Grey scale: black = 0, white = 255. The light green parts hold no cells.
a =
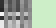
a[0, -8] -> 50
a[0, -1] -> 144
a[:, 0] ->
[50, 48, 39, 242, 47, 232, 232]
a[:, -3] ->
[153, 142, 134, 137, 139, 143, 122]
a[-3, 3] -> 140
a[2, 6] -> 116
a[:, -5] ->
[115, 115, 111, 167, 140, 162, 170]
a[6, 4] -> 202
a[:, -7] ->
[127, 143, 126, 141, 144, 140, 144]
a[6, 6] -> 176
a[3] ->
[242, 141, 186, 167, 214, 137, 190, 143]

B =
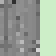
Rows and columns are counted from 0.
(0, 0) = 176
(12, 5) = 183
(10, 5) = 187
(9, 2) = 149
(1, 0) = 101
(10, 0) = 138
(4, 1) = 116
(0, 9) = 98
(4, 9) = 121
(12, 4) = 129
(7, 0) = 138
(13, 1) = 129
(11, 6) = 133
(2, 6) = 145
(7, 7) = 138
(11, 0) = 112
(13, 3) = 132
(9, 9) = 121
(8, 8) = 135
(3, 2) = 140
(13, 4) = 142
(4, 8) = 135
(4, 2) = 137
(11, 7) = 138
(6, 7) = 138
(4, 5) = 143
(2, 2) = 137
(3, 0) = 147
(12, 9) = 214
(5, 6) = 133
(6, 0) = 141
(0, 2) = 137
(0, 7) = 148
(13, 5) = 143
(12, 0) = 138
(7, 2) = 137

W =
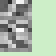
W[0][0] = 99
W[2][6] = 108
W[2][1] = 99
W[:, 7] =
[87, 130, 146, 191, 161, 133, 133, 80, 141, 143, 184, 137, 134]
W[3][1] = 194
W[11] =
[86, 81, 179, 218, 90, 86, 87, 137]
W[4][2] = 150
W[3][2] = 222
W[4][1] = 147
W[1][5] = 95
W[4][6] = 137
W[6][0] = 81
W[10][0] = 185
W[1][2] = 171
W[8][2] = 127
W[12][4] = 140
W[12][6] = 149
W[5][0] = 199
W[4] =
[138, 147, 150, 138, 148, 146, 137, 161]
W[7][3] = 178
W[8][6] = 168
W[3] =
[182, 194, 222, 106, 61, 91, 155, 191]
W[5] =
[199, 200, 102, 103, 197, 199, 194, 133]
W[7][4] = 250
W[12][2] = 148
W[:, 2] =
[43, 171, 166, 222, 150, 102, 176, 37, 127, 122, 212, 179, 148]
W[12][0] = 154
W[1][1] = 89
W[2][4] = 102

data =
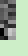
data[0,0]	84
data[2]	[84, 105, 101, 93]
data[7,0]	3
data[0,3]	121
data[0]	[84, 69, 114, 121]
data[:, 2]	[114, 44, 101, 45, 84, 145, 41, 200, 195, 153]
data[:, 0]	[84, 123, 84, 89, 93, 64, 155, 3, 1, 43]
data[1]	[123, 138, 44, 51]
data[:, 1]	[69, 138, 105, 113, 114, 41, 63, 116, 117, 19]
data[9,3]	152

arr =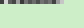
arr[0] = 64
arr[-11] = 58
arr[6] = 115
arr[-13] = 69
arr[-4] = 115
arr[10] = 113

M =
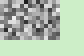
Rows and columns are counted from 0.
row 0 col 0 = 204
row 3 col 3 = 103
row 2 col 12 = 62
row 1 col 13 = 111
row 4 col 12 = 121
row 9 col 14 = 148
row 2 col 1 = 208
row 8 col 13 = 101
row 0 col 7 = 114
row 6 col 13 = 97
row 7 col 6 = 225
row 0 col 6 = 27
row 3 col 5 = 204
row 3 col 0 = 137
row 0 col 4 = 198
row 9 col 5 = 202
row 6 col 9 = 213
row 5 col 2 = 220
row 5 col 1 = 134
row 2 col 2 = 137
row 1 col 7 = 82
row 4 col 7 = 180
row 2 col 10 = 110
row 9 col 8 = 201
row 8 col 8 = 121
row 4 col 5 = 87
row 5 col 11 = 197
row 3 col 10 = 162
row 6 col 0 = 225
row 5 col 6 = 53
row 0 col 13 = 157
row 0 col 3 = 172
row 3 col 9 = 178
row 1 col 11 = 220
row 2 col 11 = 165
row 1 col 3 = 208
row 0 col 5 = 193
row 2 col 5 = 116
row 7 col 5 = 102
